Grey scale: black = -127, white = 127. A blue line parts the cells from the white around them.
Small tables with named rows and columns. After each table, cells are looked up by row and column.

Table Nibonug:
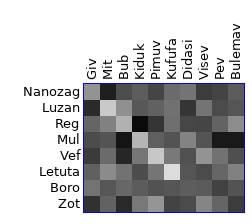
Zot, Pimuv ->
21
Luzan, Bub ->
16
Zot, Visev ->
5
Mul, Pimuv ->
-32
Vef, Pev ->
-13
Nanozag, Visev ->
-67
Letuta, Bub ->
-13
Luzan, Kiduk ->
-39
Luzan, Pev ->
-52
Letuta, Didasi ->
-42
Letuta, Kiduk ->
-51
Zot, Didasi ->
-52
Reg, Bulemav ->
12
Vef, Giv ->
-68
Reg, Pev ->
-28
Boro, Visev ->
-37
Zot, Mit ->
-29
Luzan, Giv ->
-85
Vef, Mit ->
-20
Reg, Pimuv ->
-74
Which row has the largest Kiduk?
Mul

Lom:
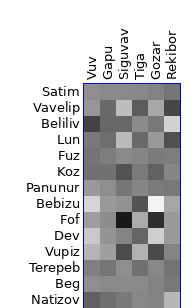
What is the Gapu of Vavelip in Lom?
-22
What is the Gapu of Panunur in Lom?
14
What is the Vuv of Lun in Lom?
-6
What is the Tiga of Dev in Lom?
-27
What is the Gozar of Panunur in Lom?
-4
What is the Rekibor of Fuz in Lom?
-2
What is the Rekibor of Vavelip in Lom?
-57
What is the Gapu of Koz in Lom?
-13
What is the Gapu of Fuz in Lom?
-2
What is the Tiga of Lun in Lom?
-21
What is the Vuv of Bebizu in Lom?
85
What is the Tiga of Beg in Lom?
10
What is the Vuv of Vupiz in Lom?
52
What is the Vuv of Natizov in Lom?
-31
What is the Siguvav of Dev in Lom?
4
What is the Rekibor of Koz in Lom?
6
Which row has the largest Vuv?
Bebizu

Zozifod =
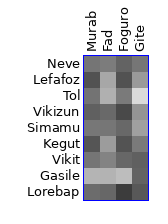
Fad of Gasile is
51
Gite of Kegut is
-5
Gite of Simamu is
32
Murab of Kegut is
-42
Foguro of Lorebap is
-67
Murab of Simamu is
-8
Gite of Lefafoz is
26
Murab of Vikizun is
-31

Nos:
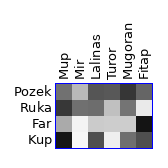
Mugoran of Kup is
-16
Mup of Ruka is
-72
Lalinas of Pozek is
-42
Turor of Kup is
111
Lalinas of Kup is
-48
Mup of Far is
42
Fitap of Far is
-107
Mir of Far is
116

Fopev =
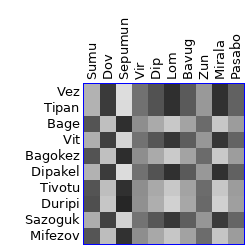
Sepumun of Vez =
93
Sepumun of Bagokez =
-82
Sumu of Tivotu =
-43
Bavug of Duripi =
39
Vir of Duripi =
16
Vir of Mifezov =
14
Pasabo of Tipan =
-29
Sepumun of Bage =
-80
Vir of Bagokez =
14
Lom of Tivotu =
72
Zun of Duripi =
-22
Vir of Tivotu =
14
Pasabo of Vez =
-30
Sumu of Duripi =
-48
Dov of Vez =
-69
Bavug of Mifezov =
34
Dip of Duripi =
46
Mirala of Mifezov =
69
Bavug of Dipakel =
-37
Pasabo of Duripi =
31
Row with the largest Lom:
Duripi

